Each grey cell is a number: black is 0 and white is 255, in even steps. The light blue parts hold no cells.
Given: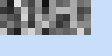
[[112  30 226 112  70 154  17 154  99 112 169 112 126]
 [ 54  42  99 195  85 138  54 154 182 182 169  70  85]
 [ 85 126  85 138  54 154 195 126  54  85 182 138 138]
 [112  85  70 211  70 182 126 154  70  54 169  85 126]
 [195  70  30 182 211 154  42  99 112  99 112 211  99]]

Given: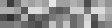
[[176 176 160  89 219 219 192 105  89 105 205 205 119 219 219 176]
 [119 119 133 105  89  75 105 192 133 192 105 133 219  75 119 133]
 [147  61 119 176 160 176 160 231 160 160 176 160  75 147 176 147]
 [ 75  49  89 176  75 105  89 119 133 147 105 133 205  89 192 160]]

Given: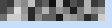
[[ 69 112 220 150  42 112 179  97 150 125  29 125 179 138 163]
 [112 204 204 163  42 138  97  97  29 163 150 125  42  81 204]
 [ 69  57 163 138 191  69  97  15 179  29  81  57 179  57  81]]

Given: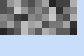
[[ 80  92 200 150 105 136 105 188  49 120 136]
 [ 80 150 174 105  80 120 162  37  65  65 174]
 [120 162 105 188 162 174  80 120 120 162  49]
 [ 37  65  92 188 136  92 174 150  92  92  37]
 [136 120  65  49 136 120 150 200 105  80 174]]

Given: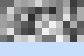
[[117  90 211 199 226 171 117 117 241 185  61 199]
 [103 103 171 159 171 211 159 145 129 159  61  90]
 [117 211 145 117  90  61 103  46 129 185  74 171]
 [159 145 129  90  74 211 159 241 199  74 171  90]
 [171 226 117  74  61 145 241 199 185 103  74 103]
 [159 185 103 199  46 129 199 145 129 226 117 171]]

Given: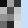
[[107  38 222]
 [148 134 209]
 [185  80 197]
 [ 11 161  52]]

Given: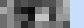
[[109 139 109  37  68 139 124 109 124  83]
 [109 139  96  96  23 197 197  53 154 154]
 [ 96 154  68  83  68  68  83  83 124 181]
 [167 139  53  23  11 124 154  68 139 167]]

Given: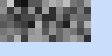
[[133 104 175  61 159 159 145  61 104 133 159 133  46]
 [145  61 133  61 145  46 159  46 133  89  73 117  61]
 [117 133 117  89 145 159  89 145 104 133 117  73 117]
 [ 89 104  73  61  30 175  73 133  73  30 159  89 175]
 [104  89  46  73  73 117  46  46 117  61 117 104 104]
 [133 201  30  17  89  89 145 175 159 189 117 104 159]]

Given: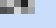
[[ 78  94 212 138 164]
 [152 196 123  32 180]]
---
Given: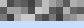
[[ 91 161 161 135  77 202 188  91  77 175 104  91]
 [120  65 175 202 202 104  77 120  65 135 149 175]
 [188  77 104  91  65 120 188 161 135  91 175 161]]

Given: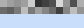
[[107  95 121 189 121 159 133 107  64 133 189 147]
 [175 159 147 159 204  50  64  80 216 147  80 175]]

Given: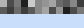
[[ 90  61 106  61  90 135 164  76 148  31  76 119]
 [179  76 119  31 203 135 148 164 106  90 135  61]]

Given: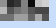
[[114 114 158 158 101 170  85]
 [144  39  54 129  11 196 208]
 [184  85 114 129  85  70  70]]

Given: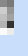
[[136 121]
 [178  51]
 [191 162]
 [205 150]
 [250 235]]

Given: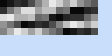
[[  8  24  48  36  77 131 177 233 206 161 206 147 116  90]
 [ 48 116 161 221 221 161 191 191 104 116   8   8  36  48]
 [131 177 233 206 161 206 147 116  90   8  24  48  36  77]
 [147 116  77   8  24  48  36  77 131 191 233 206 161 206]
 [221 233 177 177 191 104 116  24   8  36  48  48 104 147]]
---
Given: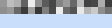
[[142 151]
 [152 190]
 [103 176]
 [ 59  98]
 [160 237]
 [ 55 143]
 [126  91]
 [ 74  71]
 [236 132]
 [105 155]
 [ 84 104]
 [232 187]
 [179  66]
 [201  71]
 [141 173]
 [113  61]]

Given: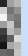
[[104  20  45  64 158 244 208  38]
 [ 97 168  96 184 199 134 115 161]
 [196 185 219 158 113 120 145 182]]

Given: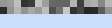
[[ 43 150]
 [146 156]
 [181 191]
 [147  50]
 [167  61]
 [153 195]
 [188 158]
 [ 80 103]
 [113 101]
 [198  99]
 [ 50 181]
 [ 69  63]
 [ 38 168]
 [ 41 175]
 [ 92 136]
 [147 183]]

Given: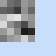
[[120 153 217 185  97 157]
 [151 187 143 216  89 110]
 [164 136 112 227  59  98]
 [210  27  75 167 145 152]
 [151  39 139 148 104 135]]

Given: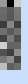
[[190 120  82 207  66 111  60 103 107 154]
 [ 95 143  62 100 122  90 134  88  89   5]
 [109  69 141 101  78 110  63 115 119 202]]

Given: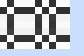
[[252  50 241 249 244  47 252]
 [ 52 249  63  55  60 252  52]
 [253  50 241 250 244  47 252]
 [252  51 241 249 243  48 251]
 [252  50 241 249 244  47 252]
 [ 49 252  60  52  57 255  49]
 [252  50 241 249 244  47 252]
 [ 49 251  60  52  58 254  50]
 [252  51 240 249 243  48 251]
 [252  51 241 249 243  48 251]]

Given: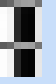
[[253 253 253 253  92 253 253 254 253 251  92]
 [243 243 242 242 102 242 243 243 243 241 103]
 [ 41  41  41  41 158  41  40  40  41  42 149]
 [  6   6   6   6 165   6   6   6   6   8 158]
 [  3   3   3   3 161   4   3   3   3   5 160]
 [230 231 230 230 117 230 231 231 230 229 117]]

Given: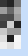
[[238 220 199  62  78 158  54]
 [223  30 153 206  75 105  37]
 [245 247 151  32 157 171 118]]
